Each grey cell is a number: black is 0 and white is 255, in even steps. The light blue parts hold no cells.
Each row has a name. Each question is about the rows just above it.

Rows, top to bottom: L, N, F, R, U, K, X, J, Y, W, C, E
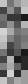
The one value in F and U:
[116]
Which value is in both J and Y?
[26]
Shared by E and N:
[196]
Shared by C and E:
[156]

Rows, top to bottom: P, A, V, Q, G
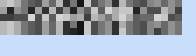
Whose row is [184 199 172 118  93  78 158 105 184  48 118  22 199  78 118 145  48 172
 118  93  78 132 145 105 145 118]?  Q
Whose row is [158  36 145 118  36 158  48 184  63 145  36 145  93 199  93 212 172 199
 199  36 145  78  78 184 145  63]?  A

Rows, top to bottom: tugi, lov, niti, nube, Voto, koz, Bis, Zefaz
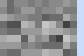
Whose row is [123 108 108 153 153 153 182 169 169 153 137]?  Voto
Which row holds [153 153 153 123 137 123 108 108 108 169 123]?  Bis

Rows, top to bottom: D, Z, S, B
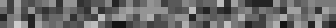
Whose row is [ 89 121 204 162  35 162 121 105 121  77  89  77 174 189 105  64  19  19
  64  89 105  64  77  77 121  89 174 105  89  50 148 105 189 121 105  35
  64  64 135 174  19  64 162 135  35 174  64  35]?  B
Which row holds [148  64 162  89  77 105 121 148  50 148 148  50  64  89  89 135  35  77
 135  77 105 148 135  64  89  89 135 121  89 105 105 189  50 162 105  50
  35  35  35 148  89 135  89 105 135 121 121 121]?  D
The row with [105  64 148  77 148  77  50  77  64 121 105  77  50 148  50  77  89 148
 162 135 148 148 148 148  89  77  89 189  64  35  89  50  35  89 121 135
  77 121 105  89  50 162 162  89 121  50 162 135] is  Z
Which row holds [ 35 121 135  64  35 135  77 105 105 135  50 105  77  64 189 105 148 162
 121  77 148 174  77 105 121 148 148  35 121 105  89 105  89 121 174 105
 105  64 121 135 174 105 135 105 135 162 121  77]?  S

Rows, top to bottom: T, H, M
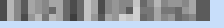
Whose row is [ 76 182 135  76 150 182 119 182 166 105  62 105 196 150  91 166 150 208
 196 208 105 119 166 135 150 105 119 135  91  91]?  M
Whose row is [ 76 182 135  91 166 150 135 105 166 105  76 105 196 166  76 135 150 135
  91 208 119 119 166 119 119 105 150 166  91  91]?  H

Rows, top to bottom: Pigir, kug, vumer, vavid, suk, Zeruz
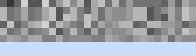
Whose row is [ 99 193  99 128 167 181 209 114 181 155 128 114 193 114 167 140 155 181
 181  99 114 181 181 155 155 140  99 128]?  vavid
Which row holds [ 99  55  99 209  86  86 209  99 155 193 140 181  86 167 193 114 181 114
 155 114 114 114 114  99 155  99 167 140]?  Pigir
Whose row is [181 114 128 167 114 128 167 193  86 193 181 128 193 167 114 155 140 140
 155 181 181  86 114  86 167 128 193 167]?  vumer
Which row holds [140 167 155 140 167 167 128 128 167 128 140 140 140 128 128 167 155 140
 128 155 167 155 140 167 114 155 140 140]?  Zeruz

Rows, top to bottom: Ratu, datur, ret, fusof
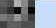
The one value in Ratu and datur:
[79]
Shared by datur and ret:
[122]
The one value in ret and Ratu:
[64]
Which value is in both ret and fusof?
[64]
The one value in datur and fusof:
[79]

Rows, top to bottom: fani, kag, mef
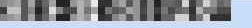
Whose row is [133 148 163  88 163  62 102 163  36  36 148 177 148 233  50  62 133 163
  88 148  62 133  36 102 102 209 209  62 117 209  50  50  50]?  mef
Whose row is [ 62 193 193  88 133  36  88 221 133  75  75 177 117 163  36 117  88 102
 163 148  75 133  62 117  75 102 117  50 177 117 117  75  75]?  kag
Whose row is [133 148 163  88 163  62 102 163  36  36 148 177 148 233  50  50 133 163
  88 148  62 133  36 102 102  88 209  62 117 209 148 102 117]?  fani

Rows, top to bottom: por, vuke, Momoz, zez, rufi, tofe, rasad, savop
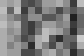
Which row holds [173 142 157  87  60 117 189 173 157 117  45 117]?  rufi
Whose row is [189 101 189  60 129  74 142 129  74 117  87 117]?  vuke

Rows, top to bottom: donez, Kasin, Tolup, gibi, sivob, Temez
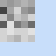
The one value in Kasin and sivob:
[211]
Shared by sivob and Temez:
[211]
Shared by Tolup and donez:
[179]
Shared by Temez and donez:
[179]
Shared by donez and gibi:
[152]
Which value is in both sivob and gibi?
[225]

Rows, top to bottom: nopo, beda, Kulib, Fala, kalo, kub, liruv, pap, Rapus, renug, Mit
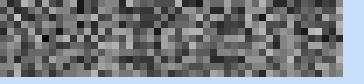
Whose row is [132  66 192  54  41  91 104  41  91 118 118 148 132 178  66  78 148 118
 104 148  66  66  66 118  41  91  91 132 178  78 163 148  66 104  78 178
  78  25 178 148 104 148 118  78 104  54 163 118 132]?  Kulib
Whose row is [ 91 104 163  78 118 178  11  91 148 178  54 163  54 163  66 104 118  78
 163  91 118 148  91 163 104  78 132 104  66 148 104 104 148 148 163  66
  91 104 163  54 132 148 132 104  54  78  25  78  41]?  kub
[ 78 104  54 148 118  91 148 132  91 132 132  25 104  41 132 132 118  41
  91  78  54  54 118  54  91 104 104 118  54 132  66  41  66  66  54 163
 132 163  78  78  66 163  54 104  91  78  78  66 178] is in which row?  Fala

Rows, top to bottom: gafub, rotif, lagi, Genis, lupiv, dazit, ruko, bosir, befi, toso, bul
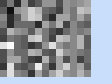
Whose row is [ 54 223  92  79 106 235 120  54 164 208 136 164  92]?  toso
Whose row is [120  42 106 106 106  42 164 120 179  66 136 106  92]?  Genis
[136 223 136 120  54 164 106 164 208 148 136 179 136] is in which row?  bul

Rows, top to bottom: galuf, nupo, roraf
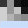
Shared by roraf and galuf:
[150]
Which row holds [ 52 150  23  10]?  galuf
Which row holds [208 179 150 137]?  roraf

